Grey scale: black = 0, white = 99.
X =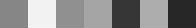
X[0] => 52
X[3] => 64
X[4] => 21

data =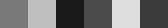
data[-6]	47
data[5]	23

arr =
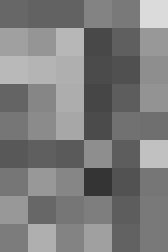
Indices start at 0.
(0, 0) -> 40
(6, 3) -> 20
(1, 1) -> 58
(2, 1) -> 70
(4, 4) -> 44
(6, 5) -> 46
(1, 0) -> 62
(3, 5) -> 57
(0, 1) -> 38
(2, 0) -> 72
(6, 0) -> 46
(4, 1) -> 54
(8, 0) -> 48
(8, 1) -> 68
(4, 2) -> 65
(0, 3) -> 51
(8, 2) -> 51
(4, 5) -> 43
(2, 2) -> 68

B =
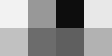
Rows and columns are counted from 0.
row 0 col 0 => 94
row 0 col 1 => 59
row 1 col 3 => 69
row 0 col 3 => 90

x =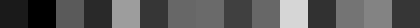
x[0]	10
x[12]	45
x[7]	41
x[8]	25

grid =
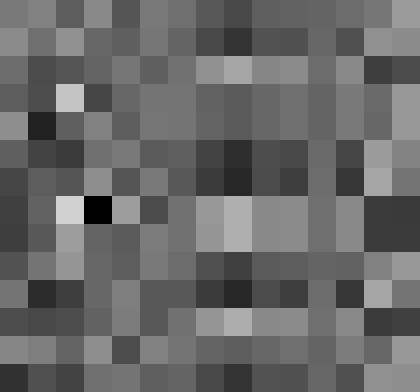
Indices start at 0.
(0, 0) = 47
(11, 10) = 54
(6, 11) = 42
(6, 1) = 36
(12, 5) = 50
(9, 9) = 35
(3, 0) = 36
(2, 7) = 56
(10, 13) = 64
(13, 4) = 45
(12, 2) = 39
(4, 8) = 35
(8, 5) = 48
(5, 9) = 30
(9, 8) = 25
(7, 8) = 68
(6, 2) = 33
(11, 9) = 53
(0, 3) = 53
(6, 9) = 29
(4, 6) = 45
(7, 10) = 54
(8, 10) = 54
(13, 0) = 19
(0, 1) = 50
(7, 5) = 29
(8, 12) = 53
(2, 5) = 37
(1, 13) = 56
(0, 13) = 46
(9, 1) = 45
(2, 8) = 64
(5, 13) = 60
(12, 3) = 55
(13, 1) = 31
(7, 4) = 61
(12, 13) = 40

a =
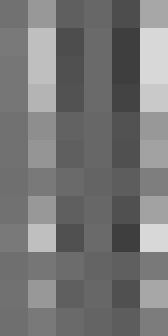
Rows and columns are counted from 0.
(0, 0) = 44
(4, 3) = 40
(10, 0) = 44
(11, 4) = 36
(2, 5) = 84
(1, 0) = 47
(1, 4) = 24
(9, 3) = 39
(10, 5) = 65
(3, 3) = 41
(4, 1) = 55
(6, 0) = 43
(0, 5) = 65
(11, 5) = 48
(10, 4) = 31
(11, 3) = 39
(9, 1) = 46
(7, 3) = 40
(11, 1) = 47
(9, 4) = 37

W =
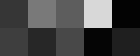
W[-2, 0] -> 21
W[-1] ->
[24, 15, 28, 2, 12]
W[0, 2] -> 36

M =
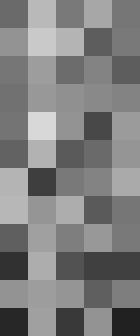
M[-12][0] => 41
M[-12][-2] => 65
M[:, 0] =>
[41, 57, 46, 44, 45, 38, 70, 71, 37, 19, 57, 15]
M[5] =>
[38, 69, 35, 41, 58]
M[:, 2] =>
[47, 70, 42, 56, 57, 35, 47, 67, 49, 32, 58, 22]
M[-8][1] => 84
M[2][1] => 61
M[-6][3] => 51
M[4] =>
[45, 84, 57, 28, 60]
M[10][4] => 49
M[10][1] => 61
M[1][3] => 36
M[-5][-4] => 58
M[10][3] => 37

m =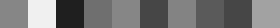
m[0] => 52
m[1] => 93
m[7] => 35

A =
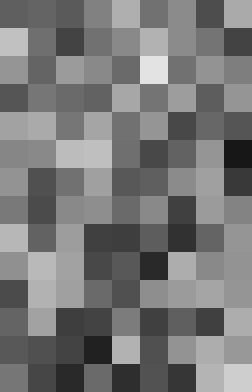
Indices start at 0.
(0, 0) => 37
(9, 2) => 63
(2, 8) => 49
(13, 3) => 41
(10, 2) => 62
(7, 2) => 53
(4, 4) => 44
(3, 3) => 38
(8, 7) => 39
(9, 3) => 28
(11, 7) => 25
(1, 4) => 53
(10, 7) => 64
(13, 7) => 70
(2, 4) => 41
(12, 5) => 31
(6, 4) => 34
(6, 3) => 62
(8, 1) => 38
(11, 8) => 67
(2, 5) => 88
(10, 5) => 55
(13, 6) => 21
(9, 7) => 53
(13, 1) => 27
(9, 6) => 67
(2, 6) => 44
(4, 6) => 28
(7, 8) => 51
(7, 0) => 47
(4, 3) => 64
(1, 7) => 45
